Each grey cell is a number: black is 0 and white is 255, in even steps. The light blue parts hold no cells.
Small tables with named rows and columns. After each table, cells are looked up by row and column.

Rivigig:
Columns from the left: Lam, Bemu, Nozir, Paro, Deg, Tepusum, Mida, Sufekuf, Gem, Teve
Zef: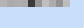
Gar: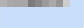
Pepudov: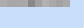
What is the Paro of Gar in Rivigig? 166
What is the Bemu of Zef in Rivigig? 171
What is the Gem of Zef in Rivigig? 146
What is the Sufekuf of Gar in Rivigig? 169
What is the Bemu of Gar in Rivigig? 168
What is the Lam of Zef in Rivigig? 181
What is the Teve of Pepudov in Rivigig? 170
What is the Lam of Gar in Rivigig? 178
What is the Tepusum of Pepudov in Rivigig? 160
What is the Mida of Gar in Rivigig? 155
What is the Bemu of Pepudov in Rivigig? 167
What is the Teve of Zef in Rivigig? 188
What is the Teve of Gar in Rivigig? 205
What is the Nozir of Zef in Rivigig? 174
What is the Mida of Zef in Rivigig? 192
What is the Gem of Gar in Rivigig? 149
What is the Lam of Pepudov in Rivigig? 172

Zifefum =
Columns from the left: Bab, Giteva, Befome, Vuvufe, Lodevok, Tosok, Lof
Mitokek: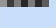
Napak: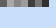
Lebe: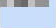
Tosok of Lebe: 147
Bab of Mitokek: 149
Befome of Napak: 134
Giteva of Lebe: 199
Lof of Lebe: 146
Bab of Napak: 96
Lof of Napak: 48

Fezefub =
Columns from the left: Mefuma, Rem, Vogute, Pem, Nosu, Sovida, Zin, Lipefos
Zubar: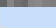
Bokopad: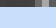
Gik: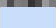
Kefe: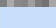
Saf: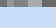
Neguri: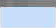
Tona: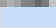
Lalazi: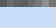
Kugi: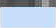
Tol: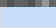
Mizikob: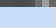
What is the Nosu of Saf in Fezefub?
171
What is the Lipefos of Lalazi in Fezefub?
117
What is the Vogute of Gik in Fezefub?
124
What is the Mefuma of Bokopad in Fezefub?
65
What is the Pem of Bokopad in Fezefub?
63
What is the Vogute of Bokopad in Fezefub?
63
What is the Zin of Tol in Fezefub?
149
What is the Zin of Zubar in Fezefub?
128
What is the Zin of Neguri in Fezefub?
128
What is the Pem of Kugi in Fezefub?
85
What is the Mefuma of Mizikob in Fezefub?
76
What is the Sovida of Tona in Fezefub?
104
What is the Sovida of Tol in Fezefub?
111
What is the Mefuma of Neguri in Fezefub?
115
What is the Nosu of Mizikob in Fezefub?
80
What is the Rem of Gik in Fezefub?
76
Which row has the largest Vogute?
Tona

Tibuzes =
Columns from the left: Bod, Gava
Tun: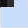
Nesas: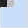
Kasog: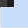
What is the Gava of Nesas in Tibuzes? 192
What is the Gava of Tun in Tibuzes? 46
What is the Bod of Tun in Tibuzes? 18
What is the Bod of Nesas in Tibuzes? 33
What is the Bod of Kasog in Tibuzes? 60
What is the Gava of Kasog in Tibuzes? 31

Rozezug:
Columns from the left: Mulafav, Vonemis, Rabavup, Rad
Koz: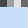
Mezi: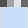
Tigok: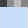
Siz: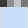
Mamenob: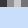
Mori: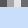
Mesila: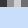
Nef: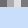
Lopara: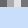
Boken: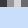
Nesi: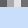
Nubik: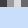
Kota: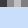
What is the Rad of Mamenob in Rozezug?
116
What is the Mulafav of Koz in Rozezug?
70
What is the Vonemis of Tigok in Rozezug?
143
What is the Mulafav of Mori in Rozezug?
87
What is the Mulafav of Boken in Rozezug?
58
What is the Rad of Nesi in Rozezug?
112
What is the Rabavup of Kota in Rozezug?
191
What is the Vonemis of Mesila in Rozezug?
149
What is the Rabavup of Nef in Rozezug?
223

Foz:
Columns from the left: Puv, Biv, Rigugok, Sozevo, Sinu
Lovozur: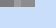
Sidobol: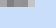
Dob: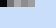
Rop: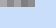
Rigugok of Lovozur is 157
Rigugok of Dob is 171
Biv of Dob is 117
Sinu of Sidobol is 196
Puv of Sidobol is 167
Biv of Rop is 139
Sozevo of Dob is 141
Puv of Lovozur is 125
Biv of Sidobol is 129
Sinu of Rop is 141
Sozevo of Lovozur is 140
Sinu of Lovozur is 140
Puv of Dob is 8

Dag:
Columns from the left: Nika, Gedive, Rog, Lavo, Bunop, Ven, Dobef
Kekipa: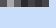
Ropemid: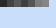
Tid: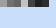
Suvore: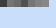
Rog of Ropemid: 88
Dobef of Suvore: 136
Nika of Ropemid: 41
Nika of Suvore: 60
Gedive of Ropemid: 67
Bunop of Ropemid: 85

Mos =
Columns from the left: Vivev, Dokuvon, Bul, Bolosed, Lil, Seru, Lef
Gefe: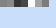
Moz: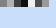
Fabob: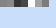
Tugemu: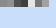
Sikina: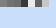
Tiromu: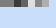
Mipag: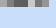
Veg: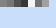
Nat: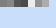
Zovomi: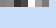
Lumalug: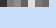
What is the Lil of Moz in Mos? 239
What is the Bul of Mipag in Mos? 95
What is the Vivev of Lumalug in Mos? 51
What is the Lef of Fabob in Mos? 124
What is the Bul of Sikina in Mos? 108
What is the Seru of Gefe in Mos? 162
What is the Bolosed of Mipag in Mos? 93
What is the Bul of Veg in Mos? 80
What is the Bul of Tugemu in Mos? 81
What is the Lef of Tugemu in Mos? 161
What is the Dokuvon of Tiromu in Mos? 125
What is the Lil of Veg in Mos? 245
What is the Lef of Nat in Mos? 172
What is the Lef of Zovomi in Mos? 123
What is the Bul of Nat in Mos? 85
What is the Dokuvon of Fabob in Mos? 137
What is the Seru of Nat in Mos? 144
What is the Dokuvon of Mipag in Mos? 126

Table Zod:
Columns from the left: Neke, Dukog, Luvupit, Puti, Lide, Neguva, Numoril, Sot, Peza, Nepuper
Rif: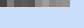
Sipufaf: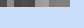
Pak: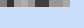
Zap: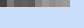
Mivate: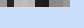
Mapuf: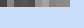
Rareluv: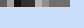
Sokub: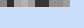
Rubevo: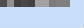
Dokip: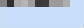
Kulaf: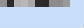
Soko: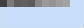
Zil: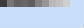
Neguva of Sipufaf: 154
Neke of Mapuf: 69
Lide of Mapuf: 78
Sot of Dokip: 156
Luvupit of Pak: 162
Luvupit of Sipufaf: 72
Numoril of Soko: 154
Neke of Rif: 69
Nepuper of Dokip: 173
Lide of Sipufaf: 73
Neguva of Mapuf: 147
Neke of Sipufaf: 79
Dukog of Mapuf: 133
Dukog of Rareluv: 163
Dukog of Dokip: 46
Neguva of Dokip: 57
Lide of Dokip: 156
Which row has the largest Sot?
Zil

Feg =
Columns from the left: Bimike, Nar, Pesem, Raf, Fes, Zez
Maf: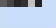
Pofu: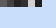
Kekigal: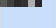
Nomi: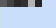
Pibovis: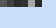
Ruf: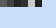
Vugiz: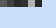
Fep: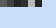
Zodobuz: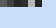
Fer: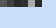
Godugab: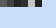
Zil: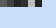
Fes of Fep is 186
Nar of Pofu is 66
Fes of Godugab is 196
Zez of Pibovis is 42
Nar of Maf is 66
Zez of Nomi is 38
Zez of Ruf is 32
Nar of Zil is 66

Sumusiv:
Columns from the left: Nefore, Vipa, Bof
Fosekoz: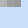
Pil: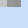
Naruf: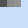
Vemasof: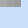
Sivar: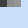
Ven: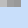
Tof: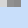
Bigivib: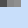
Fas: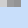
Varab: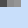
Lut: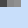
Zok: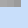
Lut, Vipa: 137
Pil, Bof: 145
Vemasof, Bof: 153
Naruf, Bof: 146
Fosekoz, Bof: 151
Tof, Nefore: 214

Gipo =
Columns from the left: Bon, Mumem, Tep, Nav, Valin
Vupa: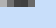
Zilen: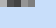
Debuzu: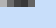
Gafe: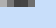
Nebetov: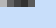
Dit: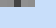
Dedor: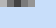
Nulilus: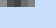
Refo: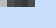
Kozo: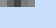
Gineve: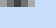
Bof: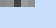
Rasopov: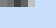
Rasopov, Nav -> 99
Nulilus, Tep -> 67
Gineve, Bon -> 160
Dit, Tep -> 67
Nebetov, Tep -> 67
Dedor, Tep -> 67
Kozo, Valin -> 133
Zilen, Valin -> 126
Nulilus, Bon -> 143
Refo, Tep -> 67
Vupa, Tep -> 67
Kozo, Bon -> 142
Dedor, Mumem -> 115
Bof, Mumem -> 143
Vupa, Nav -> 64
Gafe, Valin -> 110
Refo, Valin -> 77
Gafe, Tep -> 67
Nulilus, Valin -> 130
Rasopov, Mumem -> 112
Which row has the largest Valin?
Rasopov

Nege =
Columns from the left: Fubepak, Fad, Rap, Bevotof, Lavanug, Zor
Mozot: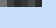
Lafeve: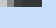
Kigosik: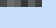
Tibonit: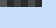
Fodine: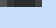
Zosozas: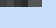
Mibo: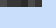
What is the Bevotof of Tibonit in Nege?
44
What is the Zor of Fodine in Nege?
65
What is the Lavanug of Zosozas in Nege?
86
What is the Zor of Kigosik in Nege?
65
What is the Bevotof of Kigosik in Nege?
55
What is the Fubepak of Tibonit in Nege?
86
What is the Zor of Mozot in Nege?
44
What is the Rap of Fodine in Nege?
44
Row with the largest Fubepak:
Lafeve

